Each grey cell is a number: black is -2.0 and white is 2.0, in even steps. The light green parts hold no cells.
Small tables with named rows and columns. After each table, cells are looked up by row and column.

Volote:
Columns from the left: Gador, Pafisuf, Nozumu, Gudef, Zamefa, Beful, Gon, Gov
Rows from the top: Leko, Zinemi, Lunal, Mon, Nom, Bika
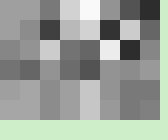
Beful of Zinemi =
-1.2
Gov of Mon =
0.4
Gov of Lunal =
0.1
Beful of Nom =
0.3
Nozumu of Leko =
-0.1
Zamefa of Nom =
1.1
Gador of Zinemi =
0.5
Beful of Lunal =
1.7
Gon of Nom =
-0.1
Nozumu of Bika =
0.2
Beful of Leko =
0.3
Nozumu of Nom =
0.2
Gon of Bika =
-0.1
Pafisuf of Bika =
0.6
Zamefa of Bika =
1.1
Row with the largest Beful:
Lunal

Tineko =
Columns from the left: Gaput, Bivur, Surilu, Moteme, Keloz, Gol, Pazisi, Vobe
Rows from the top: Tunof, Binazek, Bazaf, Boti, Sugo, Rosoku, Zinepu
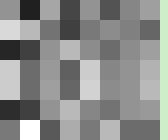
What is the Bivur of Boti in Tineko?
-0.3
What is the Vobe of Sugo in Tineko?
0.9
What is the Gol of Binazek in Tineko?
0.2
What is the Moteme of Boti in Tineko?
-0.5
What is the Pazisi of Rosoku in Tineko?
0.3
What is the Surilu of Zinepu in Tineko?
-0.6
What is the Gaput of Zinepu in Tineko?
-0.1
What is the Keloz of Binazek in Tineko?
-0.1
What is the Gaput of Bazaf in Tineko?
-1.4
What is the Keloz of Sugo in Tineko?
1.3
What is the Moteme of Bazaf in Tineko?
0.9
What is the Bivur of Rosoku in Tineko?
-1.0
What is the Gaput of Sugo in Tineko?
1.2
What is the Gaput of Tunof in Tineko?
0.3
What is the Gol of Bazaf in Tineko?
-0.3
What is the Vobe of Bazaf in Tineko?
0.5
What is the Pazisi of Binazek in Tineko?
0.0
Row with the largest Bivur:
Zinepu

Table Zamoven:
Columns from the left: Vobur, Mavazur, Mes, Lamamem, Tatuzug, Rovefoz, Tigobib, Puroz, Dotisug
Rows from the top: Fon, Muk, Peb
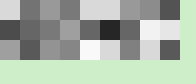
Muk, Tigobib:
-0.4
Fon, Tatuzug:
1.4
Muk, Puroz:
1.8
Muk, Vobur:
-0.8
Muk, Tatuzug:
-0.4
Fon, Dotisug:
-0.7
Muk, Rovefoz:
-1.4
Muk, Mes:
-0.1
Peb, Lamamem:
0.1
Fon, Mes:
0.4
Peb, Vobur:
0.5
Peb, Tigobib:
0.0
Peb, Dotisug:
-0.6

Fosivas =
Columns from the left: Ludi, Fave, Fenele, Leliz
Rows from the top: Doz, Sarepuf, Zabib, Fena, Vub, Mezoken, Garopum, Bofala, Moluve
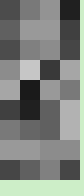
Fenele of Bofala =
0.2
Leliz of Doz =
-1.5
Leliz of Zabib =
-0.9
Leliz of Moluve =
-0.9
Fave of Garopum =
-0.4
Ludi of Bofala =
0.4
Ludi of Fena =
0.2
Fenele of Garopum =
-0.5
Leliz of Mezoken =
0.8
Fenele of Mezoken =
-0.5
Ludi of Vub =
0.6
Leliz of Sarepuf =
-1.0
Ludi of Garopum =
-0.1
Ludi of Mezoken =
-1.0
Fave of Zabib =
0.0
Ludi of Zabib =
-0.8
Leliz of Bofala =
0.2
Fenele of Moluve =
0.0

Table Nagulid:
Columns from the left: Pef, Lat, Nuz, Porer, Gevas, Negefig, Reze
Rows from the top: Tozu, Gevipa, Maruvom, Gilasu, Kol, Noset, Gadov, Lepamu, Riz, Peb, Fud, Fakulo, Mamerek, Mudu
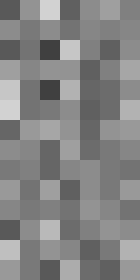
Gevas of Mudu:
-0.3
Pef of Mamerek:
1.0
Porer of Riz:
0.1
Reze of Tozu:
0.0
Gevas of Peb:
0.2
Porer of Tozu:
-0.5
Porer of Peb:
-0.5
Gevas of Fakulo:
0.0
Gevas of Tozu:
0.2
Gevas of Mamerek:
-0.5
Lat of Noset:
-0.2
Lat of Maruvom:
-0.2
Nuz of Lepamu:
-0.4
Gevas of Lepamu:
-0.3
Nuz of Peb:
0.5
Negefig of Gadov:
0.3
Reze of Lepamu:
0.1
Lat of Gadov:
0.4
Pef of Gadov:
-0.4

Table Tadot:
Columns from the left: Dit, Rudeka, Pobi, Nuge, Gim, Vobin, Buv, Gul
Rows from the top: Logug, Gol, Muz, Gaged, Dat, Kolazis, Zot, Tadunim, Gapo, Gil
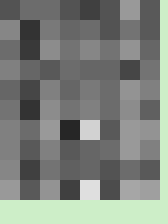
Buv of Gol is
-0.2
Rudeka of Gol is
-1.2
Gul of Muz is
-0.4
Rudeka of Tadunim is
-0.6
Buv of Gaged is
-0.9
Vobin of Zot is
-0.6
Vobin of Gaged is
-0.4
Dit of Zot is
0.0
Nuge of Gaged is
-0.3
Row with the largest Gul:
Gil

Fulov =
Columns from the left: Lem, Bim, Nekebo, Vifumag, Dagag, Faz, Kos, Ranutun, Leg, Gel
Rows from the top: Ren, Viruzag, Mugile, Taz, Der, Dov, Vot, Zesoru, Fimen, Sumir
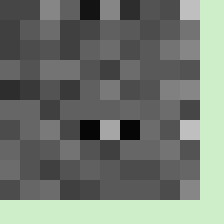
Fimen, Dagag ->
-0.5
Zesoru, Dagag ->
-0.7
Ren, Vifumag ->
-0.5
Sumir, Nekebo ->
-0.3
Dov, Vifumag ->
-0.5
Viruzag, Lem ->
-1.0
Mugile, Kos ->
-0.8
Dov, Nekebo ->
-1.0
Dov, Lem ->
-0.4
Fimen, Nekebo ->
-1.0
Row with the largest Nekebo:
Ren

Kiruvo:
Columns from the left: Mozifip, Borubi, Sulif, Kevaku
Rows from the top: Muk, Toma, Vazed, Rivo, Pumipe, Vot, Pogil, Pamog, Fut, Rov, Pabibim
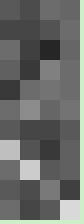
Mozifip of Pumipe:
-1.1
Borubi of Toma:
-0.9
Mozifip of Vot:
-0.3
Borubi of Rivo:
-1.1
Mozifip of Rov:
-0.6
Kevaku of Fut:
-0.5
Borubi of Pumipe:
-0.3
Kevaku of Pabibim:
1.4
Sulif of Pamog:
-1.1
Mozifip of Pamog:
1.0
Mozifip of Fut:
-0.3
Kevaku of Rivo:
-0.3

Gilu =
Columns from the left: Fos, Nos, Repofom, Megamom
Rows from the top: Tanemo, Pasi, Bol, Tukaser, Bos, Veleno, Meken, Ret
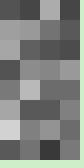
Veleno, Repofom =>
-0.6
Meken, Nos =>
0.0
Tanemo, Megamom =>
-0.9
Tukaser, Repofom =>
0.1
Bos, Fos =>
-0.1
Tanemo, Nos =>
-0.9
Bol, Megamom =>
-0.8
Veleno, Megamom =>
0.0
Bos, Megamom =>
-0.3
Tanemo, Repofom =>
0.7
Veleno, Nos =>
-0.6
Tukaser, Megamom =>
0.4
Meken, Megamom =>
-0.3
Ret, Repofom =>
-1.1
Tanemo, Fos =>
-0.7
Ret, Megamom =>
-0.1
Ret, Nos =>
-0.2
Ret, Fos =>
-0.6
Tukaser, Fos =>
-0.7
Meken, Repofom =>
0.3

